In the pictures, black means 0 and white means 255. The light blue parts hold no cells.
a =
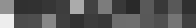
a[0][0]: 145
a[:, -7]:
[124, 56]
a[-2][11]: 56
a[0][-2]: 88
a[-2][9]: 41
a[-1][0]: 237
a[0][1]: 48
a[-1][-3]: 80

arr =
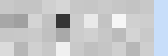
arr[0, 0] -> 200
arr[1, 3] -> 194
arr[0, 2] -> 196
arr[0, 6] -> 198
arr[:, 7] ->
[202, 195, 199, 197]
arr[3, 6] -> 192
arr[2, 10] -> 201
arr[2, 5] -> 204
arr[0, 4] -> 214
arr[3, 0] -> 219
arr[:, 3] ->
[208, 194, 192, 200]
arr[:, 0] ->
[200, 167, 199, 219]
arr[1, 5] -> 204
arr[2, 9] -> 212
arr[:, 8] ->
[198, 246, 187, 207]

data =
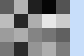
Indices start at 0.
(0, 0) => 93
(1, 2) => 174
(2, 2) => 132
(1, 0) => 189
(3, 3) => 174
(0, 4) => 83

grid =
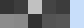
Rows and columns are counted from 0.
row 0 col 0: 52
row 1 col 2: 49
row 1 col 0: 140
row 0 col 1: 61

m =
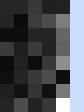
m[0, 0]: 39
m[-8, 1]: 39
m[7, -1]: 254
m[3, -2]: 34
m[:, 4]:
[33, 125, 102, 99, 142, 14, 120, 254]
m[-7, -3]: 60
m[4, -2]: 57
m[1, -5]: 37
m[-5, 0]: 59
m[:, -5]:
[39, 37, 13, 59, 11, 15, 31, 37]
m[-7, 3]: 77
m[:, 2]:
[57, 60, 36, 59, 13, 57, 52, 34]
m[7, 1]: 77

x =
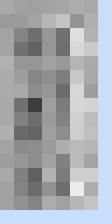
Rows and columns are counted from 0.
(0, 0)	169
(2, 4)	112
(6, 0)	171
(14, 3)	172
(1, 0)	154
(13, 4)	110
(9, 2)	100
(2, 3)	151
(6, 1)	169
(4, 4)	153
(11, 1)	150
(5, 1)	158
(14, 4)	160
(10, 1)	139
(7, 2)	60
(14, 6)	196
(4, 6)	170
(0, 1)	162
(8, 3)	154
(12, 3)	178
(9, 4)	141
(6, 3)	150
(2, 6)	178
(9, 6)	192
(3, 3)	150
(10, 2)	141
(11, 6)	164
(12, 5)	206
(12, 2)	95
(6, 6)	158
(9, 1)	105
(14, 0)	161

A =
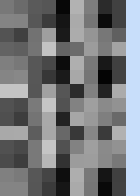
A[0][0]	120
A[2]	[83, 64, 114, 159, 26, 172, 149, 119, 96]
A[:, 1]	[107, 131, 64, 95, 120, 136, 196, 74, 61, 170, 73, 61, 122, 132]
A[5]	[133, 136, 87, 55, 26, 168, 117, 4, 65]
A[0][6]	125
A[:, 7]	[43, 11, 119, 123, 24, 4, 35, 138, 127, 58, 138, 137, 21, 9]
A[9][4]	104
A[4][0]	127
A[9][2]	93
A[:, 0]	[120, 132, 83, 99, 127, 133, 196, 82, 79, 169, 81, 75, 128, 132]
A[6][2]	86
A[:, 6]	[125, 117, 149, 156, 121, 117, 129, 159, 153, 135, 159, 157, 120, 118]
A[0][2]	90
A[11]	[75, 61, 121, 183, 50, 156, 157, 137, 120]
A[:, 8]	[65, 65, 96, 163, 64, 65, 171, 146, 105, 177, 146, 120, 64, 65]
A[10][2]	121
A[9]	[169, 170, 93, 168, 104, 56, 135, 58, 177]
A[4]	[127, 120, 87, 72, 12, 175, 121, 24, 64]
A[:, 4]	[7, 21, 26, 100, 12, 26, 86, 82, 34, 104, 81, 50, 14, 22]
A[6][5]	43
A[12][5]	174
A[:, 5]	[178, 170, 172, 107, 175, 168, 43, 130, 166, 56, 130, 156, 174, 170]
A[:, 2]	[90, 87, 114, 116, 87, 87, 86, 122, 116, 93, 121, 121, 87, 86]

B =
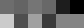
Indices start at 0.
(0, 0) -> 109
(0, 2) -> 117
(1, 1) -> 79

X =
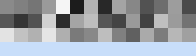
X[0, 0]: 138
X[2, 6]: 136
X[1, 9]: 154
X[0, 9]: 135
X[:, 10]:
[82, 65, 170]
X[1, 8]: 68
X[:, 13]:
[74, 115, 160]
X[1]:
[87, 53, 82, 209, 44, 165, 190, 86, 68, 154, 65, 191, 155, 115]
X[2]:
[227, 194, 177, 229, 175, 122, 136, 190, 128, 96, 170, 124, 183, 160]
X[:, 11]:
[109, 191, 124]
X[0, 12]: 157

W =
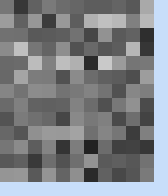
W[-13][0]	118
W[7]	[106, 128, 98, 96, 98, 130, 108, 80, 120, 145, 75]
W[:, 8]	[100, 184, 90, 93, 155, 92, 81, 120, 74, 118, 64, 95, 72]
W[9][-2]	60
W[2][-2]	98
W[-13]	[118, 55, 97, 122, 108, 102, 93, 93, 100, 88, 169]
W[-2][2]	57
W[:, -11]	[118, 156, 113, 139, 105, 104, 133, 106, 83, 103, 118, 88, 149]
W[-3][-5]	34
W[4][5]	176
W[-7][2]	140
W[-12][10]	184
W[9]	[103, 85, 144, 154, 153, 163, 112, 133, 118, 60, 128]
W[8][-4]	128
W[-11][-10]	112
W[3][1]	192
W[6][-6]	121
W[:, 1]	[55, 97, 112, 192, 107, 165, 115, 128, 123, 85, 139, 96, 151]
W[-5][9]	110
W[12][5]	143
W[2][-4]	146
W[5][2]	124
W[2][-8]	91
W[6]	[133, 115, 140, 138, 115, 121, 131, 115, 81, 135, 126]
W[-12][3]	60
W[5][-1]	157
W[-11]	[113, 112, 89, 91, 94, 114, 70, 146, 90, 98, 46]
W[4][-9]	188
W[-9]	[105, 107, 188, 129, 190, 176, 43, 201, 155, 117, 120]
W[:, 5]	[102, 93, 114, 82, 176, 139, 121, 130, 137, 163, 125, 111, 143]
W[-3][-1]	55
